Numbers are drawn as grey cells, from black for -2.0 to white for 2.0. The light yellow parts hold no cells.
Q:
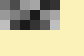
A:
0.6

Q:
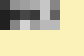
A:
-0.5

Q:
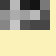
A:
-0.7

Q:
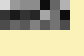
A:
-1.8

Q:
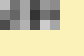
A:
-0.6

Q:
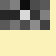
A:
0.0
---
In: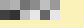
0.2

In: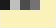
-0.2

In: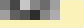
0.1

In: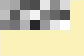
-0.8

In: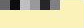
0.4

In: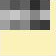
-1.3

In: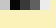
-0.5

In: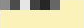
-1.0

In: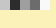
-0.3
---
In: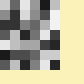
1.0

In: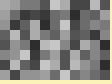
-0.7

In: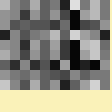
-0.1

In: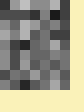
-1.0

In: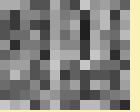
-0.5
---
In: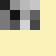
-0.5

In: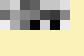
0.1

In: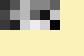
1.1

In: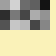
0.3

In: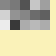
-0.5

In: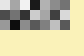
1.4

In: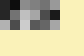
-1.6
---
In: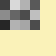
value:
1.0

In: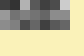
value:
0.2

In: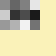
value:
-1.6

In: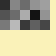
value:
0.3

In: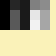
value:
0.6

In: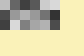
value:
-1.2

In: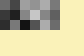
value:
-0.5

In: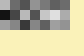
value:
0.7
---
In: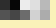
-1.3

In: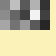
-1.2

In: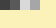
-0.6

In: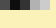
-1.2

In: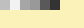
-0.6

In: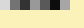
-1.2

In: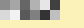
-1.0

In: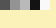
-0.7

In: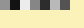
-1.3
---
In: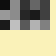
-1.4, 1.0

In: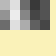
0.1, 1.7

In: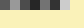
-1.4, 1.2

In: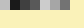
-0.6, 1.2

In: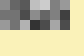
0.2, 1.2

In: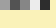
0.1, 1.7
